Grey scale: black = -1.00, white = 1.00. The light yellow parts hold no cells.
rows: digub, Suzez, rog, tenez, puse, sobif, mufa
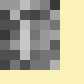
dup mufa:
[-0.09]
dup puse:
[0.20]
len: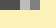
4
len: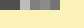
6
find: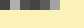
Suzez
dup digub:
[0.20]

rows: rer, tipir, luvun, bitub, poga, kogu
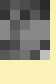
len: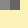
2
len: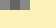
3
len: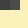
2
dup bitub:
[0.07]
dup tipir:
[-0.60]
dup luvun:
[0.07]

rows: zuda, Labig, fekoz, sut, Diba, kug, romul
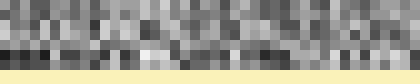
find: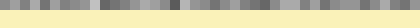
Diba
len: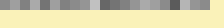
21
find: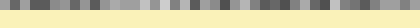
zuda
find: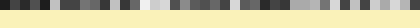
kug

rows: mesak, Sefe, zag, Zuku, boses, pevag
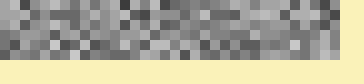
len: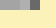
4
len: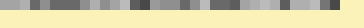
34
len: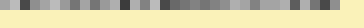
34
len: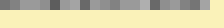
21
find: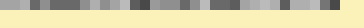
Sefe
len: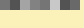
8

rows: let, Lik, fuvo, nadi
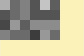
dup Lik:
[-0.34]
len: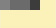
4
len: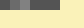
6
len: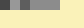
6
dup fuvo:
[0.10]
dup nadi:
[-0.16]
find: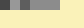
fuvo

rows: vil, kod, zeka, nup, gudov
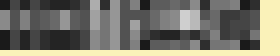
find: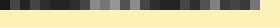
nup
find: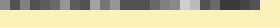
kod
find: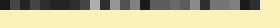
vil
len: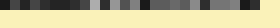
26

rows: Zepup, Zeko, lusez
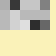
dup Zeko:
[0.45]
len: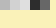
5

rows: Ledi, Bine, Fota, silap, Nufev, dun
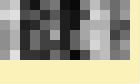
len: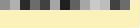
13
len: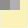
2
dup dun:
[-0.59]

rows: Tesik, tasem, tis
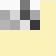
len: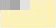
3
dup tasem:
[0.32]
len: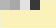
4
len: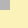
1
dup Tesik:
[0.95]
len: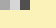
3
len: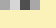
4

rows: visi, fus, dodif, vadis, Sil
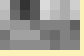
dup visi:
[0.53]
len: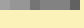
8
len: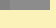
5
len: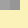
2
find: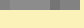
Sil
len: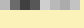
8
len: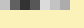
7

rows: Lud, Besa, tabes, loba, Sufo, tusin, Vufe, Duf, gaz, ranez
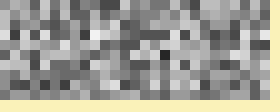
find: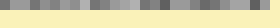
ranez
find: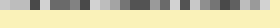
Vufe
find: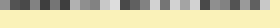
gaz
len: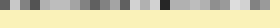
27

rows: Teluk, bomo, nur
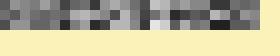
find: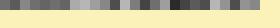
bomo
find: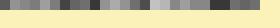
Teluk
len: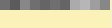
11
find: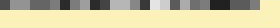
nur

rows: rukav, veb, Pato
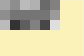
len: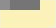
4
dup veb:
[-0.08]
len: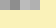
4

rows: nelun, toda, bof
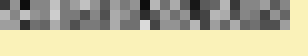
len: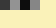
4
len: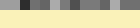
14

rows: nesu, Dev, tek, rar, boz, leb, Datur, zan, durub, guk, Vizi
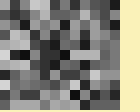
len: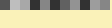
11
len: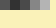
5
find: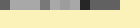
Vizi

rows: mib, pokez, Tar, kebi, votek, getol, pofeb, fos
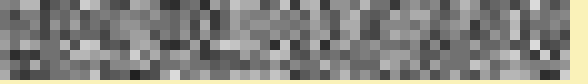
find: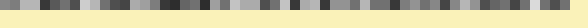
mib
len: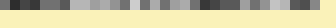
32

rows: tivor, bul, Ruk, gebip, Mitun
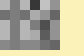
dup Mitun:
[0.07]
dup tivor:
[0.43]
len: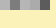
5

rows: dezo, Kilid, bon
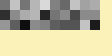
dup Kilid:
[0.09]
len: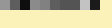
10
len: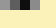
4
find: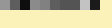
bon
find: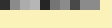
Kilid
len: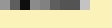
9

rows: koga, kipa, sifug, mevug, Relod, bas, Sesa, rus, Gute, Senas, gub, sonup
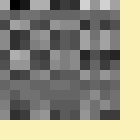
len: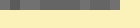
12
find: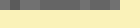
kipa
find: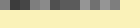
rus

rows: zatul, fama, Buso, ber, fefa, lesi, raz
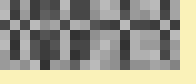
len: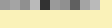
10
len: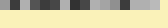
16

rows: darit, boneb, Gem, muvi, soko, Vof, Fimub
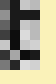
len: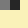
2
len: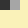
2
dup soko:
[0.56]
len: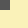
1
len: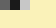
3
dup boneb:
[-0.80]
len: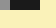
4

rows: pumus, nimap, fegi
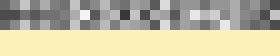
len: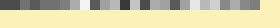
26
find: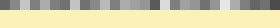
fegi

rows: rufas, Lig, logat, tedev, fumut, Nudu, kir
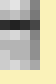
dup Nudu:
[0.41]
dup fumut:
[0.41]

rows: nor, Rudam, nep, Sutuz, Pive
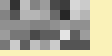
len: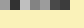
7
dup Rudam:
[0.42]
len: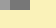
3
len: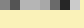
8
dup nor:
[0.22]
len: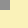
1

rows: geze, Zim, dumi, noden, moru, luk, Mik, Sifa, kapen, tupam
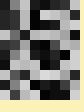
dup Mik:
[0.54]
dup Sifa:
[-0.71]
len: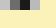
4
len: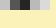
5
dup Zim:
[-0.71]
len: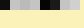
8
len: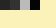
4

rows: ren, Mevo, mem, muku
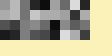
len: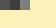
3
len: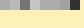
8
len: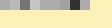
9
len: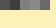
5
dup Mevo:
[0.35]
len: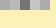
5
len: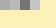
4

